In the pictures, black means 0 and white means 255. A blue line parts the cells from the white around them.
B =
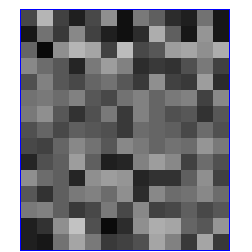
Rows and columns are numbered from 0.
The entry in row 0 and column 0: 72
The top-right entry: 23
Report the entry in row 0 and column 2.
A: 65
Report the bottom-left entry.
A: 31
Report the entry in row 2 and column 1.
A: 10
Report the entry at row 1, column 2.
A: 57
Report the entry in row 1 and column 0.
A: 23
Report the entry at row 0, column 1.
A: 181
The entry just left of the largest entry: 143
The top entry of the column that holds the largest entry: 31
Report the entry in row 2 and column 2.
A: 143
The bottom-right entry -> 57
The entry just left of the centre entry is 80
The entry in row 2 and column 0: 101
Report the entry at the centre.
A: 57

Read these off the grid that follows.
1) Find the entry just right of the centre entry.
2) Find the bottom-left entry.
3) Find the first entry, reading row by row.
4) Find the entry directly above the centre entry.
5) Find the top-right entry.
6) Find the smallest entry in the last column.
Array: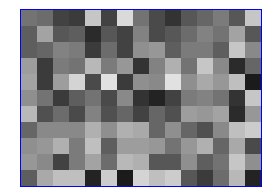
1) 35
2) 94
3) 115
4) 143
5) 198
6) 27

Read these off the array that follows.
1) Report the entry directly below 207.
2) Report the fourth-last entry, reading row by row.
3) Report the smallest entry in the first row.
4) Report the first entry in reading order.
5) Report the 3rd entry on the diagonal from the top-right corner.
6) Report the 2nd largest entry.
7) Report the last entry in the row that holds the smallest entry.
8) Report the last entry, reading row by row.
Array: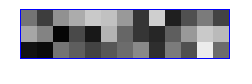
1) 38
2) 123
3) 31
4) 116
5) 80
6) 207
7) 186
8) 108

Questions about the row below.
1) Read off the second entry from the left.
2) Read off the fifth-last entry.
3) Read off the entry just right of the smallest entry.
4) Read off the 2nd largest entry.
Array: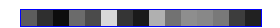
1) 47
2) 142
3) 107
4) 176

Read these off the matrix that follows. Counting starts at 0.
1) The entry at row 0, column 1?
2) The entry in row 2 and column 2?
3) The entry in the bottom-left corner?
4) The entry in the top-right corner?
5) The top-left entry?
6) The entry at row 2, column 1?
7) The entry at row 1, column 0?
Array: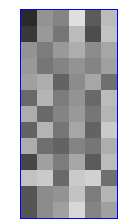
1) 147
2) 153
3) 85
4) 187
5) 42
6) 124
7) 57

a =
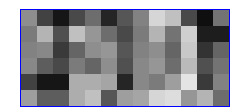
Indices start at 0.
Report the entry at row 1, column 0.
123
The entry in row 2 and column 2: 58
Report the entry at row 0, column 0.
142
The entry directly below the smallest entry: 29
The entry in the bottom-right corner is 109
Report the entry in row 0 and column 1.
66
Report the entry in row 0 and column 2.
22
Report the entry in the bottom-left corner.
158
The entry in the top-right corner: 115
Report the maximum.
228
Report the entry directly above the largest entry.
186
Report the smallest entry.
15
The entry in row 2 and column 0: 130
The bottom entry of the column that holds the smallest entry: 180
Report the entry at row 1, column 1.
180
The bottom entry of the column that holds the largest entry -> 150
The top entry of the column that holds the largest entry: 73
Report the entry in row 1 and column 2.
80

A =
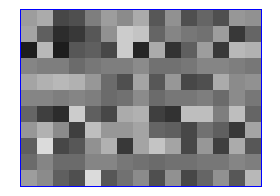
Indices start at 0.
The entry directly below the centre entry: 177
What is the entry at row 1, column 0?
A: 164
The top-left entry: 157
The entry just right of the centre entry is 107
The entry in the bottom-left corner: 157
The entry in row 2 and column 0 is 29
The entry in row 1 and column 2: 44
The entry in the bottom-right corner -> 184
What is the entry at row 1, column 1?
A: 95
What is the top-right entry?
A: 145
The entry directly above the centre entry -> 164
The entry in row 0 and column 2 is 71
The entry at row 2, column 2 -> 29
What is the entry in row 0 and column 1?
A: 171
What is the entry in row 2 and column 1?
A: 184

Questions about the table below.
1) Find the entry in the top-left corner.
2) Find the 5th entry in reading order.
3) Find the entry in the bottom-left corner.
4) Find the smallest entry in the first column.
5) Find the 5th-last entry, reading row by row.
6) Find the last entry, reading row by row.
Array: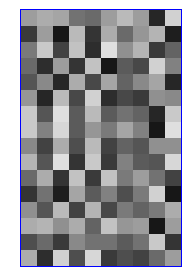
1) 157
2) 106
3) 172
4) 52
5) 58
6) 157

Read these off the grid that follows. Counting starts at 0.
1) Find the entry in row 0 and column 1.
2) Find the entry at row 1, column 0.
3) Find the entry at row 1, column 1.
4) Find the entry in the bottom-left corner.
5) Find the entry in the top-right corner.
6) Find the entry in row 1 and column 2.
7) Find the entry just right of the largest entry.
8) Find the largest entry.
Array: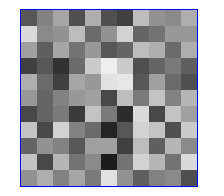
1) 130
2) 218
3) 138
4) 146
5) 174
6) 146
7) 203
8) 238

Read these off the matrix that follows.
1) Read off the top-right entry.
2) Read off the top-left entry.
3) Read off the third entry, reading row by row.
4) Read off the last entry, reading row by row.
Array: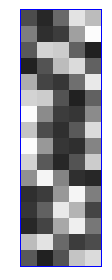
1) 188
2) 76
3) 105
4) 219
